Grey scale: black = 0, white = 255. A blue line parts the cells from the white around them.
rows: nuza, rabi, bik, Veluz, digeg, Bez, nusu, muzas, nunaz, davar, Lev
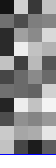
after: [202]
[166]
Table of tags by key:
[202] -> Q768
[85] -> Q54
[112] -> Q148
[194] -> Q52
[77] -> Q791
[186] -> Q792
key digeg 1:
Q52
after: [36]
[237]
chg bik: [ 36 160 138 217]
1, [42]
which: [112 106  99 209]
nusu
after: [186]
[85]

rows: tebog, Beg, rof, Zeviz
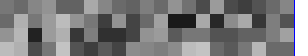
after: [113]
[75]
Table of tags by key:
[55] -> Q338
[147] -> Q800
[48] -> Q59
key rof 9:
Q59
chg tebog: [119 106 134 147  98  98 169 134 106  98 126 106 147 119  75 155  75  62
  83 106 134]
14, [113]
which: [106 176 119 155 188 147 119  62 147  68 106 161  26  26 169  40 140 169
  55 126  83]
Beg

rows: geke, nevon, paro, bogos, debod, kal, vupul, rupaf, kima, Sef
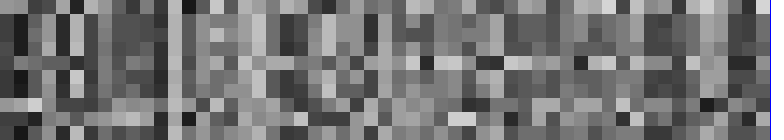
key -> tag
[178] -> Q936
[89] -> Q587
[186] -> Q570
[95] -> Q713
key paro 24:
Q570
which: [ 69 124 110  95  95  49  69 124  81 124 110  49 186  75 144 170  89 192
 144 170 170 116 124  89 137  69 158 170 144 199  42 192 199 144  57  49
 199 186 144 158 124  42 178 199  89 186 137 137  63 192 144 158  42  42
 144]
debod
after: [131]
[81]
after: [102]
[158]
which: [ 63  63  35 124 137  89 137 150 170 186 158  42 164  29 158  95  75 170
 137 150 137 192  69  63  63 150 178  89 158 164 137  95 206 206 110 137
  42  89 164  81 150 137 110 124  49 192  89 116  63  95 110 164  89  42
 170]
kima

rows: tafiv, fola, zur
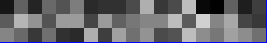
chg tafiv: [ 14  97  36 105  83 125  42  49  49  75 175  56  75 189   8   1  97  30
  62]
1, [22]
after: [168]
[69]

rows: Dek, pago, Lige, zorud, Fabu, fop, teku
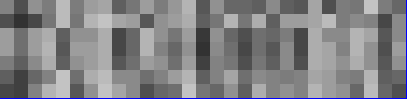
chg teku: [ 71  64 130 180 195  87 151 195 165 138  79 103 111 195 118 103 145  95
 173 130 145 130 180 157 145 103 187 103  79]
7, [145]
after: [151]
[180]
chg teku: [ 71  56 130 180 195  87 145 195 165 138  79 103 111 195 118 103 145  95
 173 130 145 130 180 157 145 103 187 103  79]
2, [64]
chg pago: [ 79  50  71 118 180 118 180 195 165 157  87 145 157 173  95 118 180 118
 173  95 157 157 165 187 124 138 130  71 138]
5, [187]
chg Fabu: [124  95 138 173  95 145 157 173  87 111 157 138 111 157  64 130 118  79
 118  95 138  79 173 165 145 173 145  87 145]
12, [145]
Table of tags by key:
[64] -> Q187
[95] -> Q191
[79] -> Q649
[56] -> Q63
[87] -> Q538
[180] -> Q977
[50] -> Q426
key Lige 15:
Q63

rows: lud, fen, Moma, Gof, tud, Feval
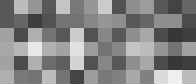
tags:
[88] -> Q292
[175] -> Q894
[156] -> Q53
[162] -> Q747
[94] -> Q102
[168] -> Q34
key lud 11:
Q53
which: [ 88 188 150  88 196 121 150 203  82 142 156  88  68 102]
lud
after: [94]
[211]
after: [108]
[94]

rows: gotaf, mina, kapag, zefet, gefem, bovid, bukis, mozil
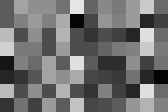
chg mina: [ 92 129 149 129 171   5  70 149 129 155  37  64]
3, [155]
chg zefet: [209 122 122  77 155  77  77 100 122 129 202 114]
12, [122]
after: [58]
[114]
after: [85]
[163]
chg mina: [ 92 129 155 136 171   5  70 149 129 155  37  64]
4, [129]
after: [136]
[122]
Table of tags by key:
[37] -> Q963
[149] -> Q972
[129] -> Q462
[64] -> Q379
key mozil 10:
Q972

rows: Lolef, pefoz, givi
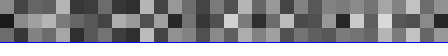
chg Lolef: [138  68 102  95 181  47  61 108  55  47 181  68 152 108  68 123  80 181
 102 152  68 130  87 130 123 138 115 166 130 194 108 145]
6, [55]
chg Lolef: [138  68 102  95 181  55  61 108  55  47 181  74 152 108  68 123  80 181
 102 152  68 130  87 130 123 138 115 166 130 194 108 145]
12, [68]
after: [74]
[80]
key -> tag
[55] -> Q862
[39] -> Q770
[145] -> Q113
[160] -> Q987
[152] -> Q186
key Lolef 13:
Q186
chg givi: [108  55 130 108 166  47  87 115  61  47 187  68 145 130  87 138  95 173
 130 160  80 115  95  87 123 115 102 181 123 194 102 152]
15, [80]
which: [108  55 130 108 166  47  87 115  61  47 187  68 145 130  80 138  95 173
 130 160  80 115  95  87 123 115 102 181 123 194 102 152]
givi

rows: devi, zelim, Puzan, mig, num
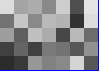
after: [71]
[185]
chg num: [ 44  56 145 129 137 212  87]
3, [151]
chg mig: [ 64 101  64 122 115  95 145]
6, [87]

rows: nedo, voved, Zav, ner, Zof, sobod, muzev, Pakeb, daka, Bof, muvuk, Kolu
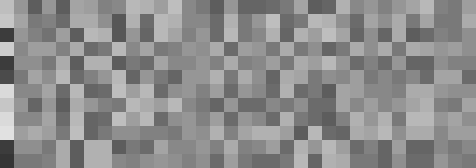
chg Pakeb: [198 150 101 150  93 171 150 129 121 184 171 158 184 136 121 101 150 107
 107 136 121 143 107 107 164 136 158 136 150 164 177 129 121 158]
34, [164]
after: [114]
[158]
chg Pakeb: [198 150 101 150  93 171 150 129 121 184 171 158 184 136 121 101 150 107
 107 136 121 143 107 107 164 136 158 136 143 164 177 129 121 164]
29, [150]

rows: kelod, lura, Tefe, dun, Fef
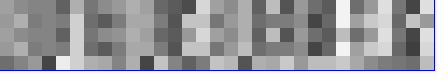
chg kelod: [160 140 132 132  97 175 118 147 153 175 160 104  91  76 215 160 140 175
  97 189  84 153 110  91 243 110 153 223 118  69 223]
8, [140]
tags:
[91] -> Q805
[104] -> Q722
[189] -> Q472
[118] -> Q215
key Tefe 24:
Q805
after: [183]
[84]
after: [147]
[175]
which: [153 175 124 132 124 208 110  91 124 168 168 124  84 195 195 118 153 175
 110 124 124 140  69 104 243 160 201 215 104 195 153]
lura
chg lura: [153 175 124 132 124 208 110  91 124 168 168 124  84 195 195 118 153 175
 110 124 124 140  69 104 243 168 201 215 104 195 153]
26, [160]
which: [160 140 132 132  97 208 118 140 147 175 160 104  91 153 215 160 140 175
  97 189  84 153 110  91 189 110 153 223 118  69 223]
Tefe

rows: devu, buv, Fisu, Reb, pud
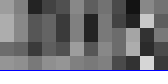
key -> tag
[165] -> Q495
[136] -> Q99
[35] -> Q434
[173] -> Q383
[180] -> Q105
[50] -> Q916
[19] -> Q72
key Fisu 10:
Q495
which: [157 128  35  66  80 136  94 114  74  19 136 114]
devu
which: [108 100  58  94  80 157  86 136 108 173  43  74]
Reb

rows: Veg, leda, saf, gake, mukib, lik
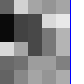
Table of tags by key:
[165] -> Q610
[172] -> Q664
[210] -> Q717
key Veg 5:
Q610
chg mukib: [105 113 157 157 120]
5, [128]
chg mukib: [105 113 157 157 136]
5, [128]
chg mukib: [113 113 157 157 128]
1, [105]
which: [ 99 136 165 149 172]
lik
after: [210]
[165]
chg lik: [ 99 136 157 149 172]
3, [165]

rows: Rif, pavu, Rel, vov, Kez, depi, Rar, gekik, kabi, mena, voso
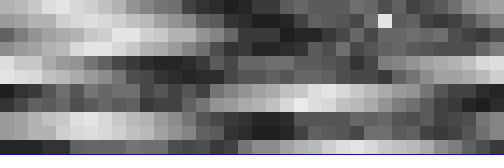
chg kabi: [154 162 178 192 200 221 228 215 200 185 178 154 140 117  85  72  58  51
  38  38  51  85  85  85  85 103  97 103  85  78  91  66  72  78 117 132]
21, [44]
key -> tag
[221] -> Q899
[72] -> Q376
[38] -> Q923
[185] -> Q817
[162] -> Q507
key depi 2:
Q899

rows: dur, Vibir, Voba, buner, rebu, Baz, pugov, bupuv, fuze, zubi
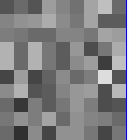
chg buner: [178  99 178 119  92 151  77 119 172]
2, [106]
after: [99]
[139]
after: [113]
[164]
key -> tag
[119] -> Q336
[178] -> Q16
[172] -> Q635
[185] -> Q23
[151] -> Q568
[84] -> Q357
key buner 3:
Q16
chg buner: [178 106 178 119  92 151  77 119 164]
9, [172]

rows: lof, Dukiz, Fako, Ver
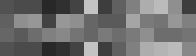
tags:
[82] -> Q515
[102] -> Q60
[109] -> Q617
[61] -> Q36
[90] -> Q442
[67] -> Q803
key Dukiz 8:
Q442
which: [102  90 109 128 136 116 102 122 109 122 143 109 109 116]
Fako

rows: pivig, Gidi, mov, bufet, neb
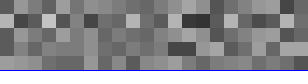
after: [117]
[143]
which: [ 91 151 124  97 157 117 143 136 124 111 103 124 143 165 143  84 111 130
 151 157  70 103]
pivig
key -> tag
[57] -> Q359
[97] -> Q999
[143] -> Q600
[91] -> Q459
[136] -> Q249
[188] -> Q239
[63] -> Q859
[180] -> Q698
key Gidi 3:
Q459
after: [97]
[157]
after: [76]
[91]
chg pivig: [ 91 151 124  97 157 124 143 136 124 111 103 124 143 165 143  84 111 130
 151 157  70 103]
6, [117]

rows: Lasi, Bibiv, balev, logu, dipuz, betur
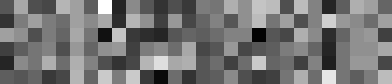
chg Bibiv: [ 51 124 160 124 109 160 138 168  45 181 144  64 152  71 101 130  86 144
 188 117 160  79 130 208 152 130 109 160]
26, [138]
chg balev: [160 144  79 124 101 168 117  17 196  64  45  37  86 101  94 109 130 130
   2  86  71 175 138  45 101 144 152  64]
10, [57]
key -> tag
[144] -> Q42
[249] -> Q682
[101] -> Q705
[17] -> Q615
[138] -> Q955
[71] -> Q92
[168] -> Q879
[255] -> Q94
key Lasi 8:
Q94

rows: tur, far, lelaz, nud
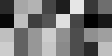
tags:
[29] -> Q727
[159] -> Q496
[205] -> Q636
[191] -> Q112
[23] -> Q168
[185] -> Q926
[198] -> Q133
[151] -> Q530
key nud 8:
Q112
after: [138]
[77]
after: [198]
[138]

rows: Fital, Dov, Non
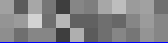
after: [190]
[155]
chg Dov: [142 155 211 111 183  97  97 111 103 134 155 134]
1, [148]
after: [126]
[167]

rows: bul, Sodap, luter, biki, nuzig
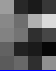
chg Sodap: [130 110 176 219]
1, [136]
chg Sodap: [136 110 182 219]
3, [176]
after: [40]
[26]
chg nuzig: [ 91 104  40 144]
3, [47]
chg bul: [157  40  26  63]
4, [55]
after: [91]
[104]

